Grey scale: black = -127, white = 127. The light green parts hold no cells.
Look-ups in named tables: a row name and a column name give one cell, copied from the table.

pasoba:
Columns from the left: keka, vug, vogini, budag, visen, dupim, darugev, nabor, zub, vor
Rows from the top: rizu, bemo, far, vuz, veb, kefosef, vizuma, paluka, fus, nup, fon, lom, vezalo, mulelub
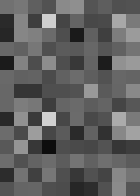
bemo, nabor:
-53
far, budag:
-20
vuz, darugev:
-24
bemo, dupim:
-27
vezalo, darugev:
-46
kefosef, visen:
-30
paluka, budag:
-66
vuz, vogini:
-8
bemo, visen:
-58
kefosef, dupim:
-19
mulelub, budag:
-48
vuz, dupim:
-38
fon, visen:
-49
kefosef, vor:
-27
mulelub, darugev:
-82
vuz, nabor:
-42

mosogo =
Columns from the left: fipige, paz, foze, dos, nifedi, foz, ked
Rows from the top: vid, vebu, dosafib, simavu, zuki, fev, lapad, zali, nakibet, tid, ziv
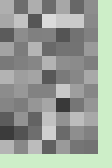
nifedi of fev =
-5
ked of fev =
40
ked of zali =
21
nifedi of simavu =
-12
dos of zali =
38
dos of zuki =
51
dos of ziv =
-30
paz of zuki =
0
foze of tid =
-17
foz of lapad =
30
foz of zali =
-9
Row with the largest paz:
vebu

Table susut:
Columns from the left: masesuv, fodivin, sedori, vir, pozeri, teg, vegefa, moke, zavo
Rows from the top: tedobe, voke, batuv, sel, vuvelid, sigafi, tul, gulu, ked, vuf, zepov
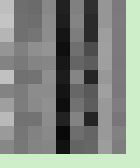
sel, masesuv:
21
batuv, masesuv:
53
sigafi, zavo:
-5
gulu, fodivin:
-2
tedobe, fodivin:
-17
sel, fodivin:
0
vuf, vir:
9
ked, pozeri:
-93
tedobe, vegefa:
-80
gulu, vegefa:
-34
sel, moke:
32
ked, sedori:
-12
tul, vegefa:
-38
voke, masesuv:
68
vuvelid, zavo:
-6
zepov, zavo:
-2
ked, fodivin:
-13
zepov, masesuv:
7
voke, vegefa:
-85

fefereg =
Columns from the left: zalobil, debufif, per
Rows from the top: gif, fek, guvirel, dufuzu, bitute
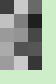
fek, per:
-96
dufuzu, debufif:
-44
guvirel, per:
-56
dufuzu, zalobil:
43
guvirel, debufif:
20
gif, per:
-22
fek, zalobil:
65
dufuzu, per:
-41
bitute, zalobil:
28
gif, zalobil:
-65
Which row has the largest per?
gif

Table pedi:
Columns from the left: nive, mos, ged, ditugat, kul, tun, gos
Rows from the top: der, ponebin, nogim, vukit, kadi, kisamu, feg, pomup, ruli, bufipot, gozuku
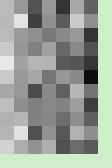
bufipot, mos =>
97
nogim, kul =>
9
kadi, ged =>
53
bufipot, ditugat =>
17
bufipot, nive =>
53
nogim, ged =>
15
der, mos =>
24
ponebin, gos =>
15
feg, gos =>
-12
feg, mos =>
24
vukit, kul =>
-24
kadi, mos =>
34
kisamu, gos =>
-113
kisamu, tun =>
9
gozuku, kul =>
-46
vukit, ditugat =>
33
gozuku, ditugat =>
47
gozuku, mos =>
45
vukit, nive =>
74

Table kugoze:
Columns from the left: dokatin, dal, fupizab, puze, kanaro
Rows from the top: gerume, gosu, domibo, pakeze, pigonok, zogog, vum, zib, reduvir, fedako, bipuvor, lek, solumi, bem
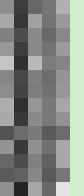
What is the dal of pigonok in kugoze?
-80
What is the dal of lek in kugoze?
-50
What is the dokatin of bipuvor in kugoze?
20
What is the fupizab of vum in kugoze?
-2
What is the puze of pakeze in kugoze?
-12
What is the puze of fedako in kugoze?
-37

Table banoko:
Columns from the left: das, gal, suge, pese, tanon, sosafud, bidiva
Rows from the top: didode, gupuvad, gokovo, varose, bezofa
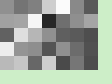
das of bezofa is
57
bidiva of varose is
-46
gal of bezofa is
70
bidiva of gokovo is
-49
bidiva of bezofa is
-50
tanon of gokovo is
-32
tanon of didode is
123
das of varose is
109
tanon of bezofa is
-53
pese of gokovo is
16
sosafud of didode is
9
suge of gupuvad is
118
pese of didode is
78

